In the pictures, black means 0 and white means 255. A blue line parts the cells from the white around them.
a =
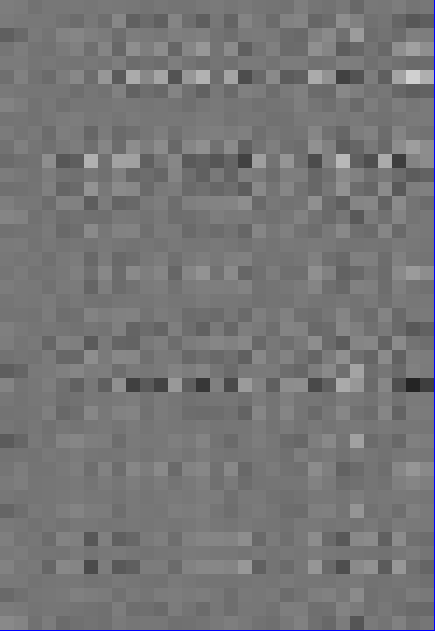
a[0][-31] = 125
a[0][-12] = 116
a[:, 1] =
[123, 120, 105, 125, 123, 129, 118, 125, 117, 116, 128, 112, 120, 113, 119, 130, 115, 123, 117, 123, 120, 120, 116, 121, 117, 117, 101, 116, 115, 116, 114, 102, 116, 125, 126, 116, 110, 119, 116, 124, 119, 121, 112, 121, 132]
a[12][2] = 115
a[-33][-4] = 120
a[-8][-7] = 119
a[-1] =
[137, 132, 113, 124, 107, 112, 115, 112, 122, 118, 119, 119, 112, 113, 116, 121, 126, 121, 114, 111, 120, 129, 112, 104, 124, 85, 122, 116, 129, 113, 118]
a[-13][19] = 118
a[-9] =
[101, 110, 121, 118, 126, 132, 124, 124, 110, 121, 119, 118, 126, 124, 127, 117, 110, 119, 123, 118, 109, 108, 127, 128, 116, 149, 113, 119, 110, 128, 122]
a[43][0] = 123
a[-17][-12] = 116
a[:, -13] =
[117, 121, 123, 115, 122, 105, 124, 113, 119, 111, 115, 159, 122, 137, 105, 117, 134, 120, 115, 112, 114, 113, 127, 122, 104, 136, 122, 130, 123, 134, 123, 125, 120, 117, 116, 121, 123, 118, 105, 121, 96, 119, 119, 119, 114]
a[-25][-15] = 125
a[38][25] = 136
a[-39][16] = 106
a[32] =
[115, 116, 115, 121, 118, 123, 118, 117, 118, 121, 116, 121, 122, 117, 124, 118, 116, 118, 120, 118, 112, 126, 118, 121, 114, 122, 118, 114, 119, 120, 119]
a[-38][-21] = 117
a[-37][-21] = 119
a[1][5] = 108
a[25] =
[114, 117, 115, 123, 103, 104, 142, 122, 136, 135, 111, 122, 121, 104, 112, 105, 112, 96, 136, 117, 131, 114, 101, 123, 144, 111, 101, 139, 97, 126, 124]
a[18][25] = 128
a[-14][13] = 122
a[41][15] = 116
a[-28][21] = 120
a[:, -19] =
[116, 133, 127, 102, 126, 83, 132, 116, 120, 113, 104, 135, 133, 124, 109, 110, 122, 121, 112, 102, 114, 118, 120, 127, 109, 121, 131, 153, 118, 119, 119, 127, 122, 106, 116, 122, 126, 118, 110, 119, 107, 122, 125, 124, 112]
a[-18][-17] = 55
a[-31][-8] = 107
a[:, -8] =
[114, 108, 138, 133, 115, 146, 106, 111, 123, 113, 129, 130, 112, 119, 107, 106, 121, 121, 111, 129, 111, 116, 118, 108, 107, 123, 138, 96, 114, 119, 116, 137, 121, 127, 122, 120, 128, 117, 106, 120, 106, 117, 129, 112, 104]
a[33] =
[117, 125, 116, 116, 121, 126, 110, 130, 109, 135, 124, 138, 106, 131, 135, 113, 136, 104, 117, 123, 114, 112, 140, 127, 98, 107, 117, 110, 135, 150, 137]
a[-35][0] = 114

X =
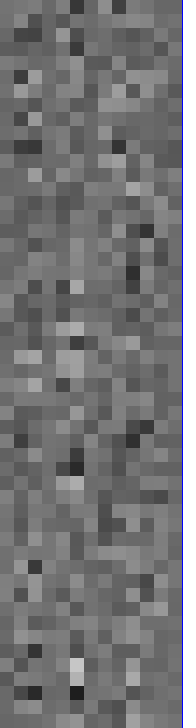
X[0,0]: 115
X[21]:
[135, 88, 103, 107, 90, 99, 103, 96, 115, 108, 95, 131, 104]
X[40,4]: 115
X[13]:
[104, 107, 109, 122, 96, 89, 127, 121, 121, 164, 141, 98, 111]
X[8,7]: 118
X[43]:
[111, 124, 117, 112, 130, 88, 114, 108, 91, 96, 137, 152, 104]
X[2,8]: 95
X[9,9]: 99
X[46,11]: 104
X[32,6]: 119
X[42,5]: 124
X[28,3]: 121
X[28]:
[105, 122, 121, 121, 115, 105, 117, 102, 126, 127, 135, 98, 99]
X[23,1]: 111
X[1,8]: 127
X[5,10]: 140
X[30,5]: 115
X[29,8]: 129
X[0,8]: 64
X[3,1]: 91
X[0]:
[115, 119, 124, 105, 126, 55, 102, 142, 64, 123, 115, 103, 103]
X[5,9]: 145
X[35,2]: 127
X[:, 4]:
[126, 87, 149, 113, 127, 103, 131, 118, 95, 123, 126, 107, 137, 96, 81, 86, 100, 106, 109, 116, 69, 90, 81, 156, 115, 157, 146, 71, 115, 104, 140, 113, 110, 73, 153, 126, 100, 104, 135, 130, 115, 110, 90, 130, 111, 125, 120, 131, 105, 106, 113, 138]
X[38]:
[124, 98, 144, 118, 135, 88, 111, 83, 108, 105, 106, 126, 105]
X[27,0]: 126
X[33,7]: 100
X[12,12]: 127
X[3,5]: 58
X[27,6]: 102
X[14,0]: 119
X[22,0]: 119
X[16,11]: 128
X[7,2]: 85
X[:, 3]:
[105, 101, 101, 96, 108, 112, 106, 111, 104, 116, 108, 108, 101, 122, 101, 107, 115, 103, 125, 117, 117, 107, 106, 123, 103, 107, 118, 112, 121, 106, 118, 115, 114, 111, 114, 109, 118, 106, 118, 118, 130, 115, 107, 112, 99, 123, 111, 111, 115, 104, 108, 115]
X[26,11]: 91
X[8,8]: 112

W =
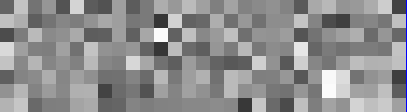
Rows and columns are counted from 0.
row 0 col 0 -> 100
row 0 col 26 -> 172
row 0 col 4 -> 83
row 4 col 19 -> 146
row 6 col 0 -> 146
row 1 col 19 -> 141
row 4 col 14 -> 129
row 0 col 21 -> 89
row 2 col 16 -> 191
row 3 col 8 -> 141
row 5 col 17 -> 173
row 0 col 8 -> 159
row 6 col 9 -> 119
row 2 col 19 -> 146
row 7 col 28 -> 160
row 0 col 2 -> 115
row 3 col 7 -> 146
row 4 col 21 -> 207
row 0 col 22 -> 169
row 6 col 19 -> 119
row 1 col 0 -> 192
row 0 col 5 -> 212
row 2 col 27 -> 150
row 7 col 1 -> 198
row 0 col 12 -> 152
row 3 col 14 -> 94
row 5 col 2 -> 139
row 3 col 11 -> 54
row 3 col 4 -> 161
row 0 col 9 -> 92
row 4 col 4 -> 146
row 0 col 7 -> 82
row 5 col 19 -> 128
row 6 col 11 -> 160
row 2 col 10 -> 167
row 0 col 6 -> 92

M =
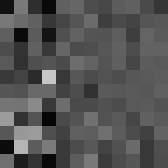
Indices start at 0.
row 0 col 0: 18
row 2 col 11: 90
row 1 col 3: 55
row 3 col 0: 77
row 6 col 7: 90
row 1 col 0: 120
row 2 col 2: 91
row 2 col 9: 62
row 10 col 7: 67
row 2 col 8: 93
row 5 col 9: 87
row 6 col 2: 104
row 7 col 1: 116
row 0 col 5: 102
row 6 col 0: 86
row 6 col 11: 96
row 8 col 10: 97
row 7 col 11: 83
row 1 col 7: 62
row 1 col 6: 107
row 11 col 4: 57
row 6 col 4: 66
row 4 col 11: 89
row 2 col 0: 95
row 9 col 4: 65
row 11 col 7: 59
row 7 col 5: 74
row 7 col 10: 91
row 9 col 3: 79
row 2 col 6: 84
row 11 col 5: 93

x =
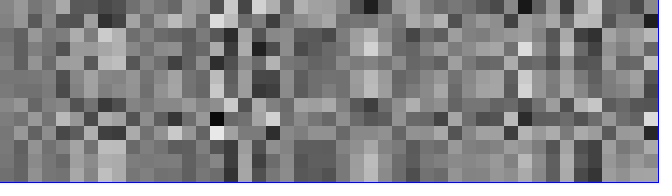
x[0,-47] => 134
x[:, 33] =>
[110, 132, 129, 140, 121, 136, 140, 118, 110, 135, 128, 135, 131]
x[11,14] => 114
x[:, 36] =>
[136, 67, 152, 113, 172, 96, 90, 106, 185, 62, 156, 129, 142]
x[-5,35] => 84
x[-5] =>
[125, 114, 153, 115, 185, 150, 74, 172, 160, 83, 141, 95, 54, 110, 152, 10, 105, 113, 164, 209, 112, 138, 118, 103, 143, 107, 87, 93, 146, 105, 103, 68, 166, 110, 79, 84, 185, 44, 94, 95, 108, 83, 108, 151, 111, 99, 219]
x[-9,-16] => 96
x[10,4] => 130
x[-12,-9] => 142
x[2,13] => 92
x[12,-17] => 114
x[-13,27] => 89
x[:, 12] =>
[103, 186, 100, 143, 65, 163, 165, 136, 54, 201, 93, 125, 115]
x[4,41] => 84
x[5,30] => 134
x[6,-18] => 123
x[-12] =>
[130, 150, 89, 136, 85, 82, 159, 49, 68, 163, 111, 152, 186, 154, 108, 220, 187, 108, 126, 63, 125, 139, 152, 167, 112, 118, 114, 140, 119, 170, 148, 179, 80, 132, 153, 142, 67, 156, 142, 168, 108, 186, 182, 85, 125, 123, 31]
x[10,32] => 153
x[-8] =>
[118, 118, 120, 127, 80, 135, 162, 134, 131, 149, 115, 136, 163, 116, 105, 187, 94, 157, 72, 71, 141, 94, 111, 114, 113, 156, 184, 154, 102, 111, 134, 151, 114, 136, 157, 164, 96, 202, 150, 125, 162, 122, 95, 126, 143, 161, 86]
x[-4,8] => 60
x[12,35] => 150
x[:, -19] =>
[153, 119, 110, 106, 139, 102, 106, 143, 146, 102, 122, 109, 108]
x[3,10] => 115
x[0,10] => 134
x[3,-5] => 67
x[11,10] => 121
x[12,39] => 94
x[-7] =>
[122, 113, 113, 123, 75, 130, 161, 127, 138, 147, 111, 146, 165, 115, 103, 200, 100, 156, 56, 63, 139, 92, 111, 126, 113, 153, 187, 157, 106, 123, 138, 167, 106, 140, 162, 165, 90, 211, 151, 121, 168, 135, 103, 124, 131, 151, 70]
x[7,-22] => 88
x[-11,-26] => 91

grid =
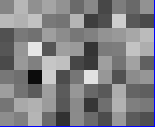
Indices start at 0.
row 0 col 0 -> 133
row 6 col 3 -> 158
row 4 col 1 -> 153
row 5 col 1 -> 111
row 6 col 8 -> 173
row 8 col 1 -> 128
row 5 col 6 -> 226
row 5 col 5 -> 118
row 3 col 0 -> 86
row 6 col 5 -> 151
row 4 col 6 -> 57
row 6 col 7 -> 89
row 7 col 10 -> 121
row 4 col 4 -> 192
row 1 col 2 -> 194
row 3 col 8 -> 125
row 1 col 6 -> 62
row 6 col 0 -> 158
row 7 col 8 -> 178
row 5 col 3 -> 205
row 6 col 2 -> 91
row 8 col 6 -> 106
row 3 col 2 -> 230
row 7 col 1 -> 169
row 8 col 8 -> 153
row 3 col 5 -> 154
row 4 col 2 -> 128
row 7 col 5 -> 138
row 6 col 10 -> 95
